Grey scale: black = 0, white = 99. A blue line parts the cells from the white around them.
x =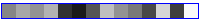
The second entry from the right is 24
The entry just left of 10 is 19
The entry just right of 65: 57
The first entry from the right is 97

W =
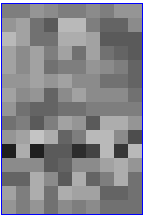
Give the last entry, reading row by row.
44
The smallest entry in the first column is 12
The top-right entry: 58
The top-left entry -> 49
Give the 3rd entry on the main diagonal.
44
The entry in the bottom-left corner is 58
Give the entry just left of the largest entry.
63
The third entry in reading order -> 58
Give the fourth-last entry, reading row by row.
54
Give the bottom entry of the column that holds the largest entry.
58
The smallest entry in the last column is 30
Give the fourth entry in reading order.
54
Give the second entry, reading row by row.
49
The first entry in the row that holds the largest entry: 58
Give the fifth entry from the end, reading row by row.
49
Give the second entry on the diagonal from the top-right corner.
39

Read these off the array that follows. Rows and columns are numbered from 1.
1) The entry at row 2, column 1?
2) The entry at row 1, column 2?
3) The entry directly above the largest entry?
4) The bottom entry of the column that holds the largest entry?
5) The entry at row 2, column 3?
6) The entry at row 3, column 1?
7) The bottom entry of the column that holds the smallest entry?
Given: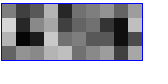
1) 83
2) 25
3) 49
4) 39
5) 53
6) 70
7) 57

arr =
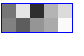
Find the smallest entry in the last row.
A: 36
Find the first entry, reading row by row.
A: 46
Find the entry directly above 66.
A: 70

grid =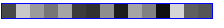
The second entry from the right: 37
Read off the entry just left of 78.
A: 28
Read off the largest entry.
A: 83
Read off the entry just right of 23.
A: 19

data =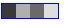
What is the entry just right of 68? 41
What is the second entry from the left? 68
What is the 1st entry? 22
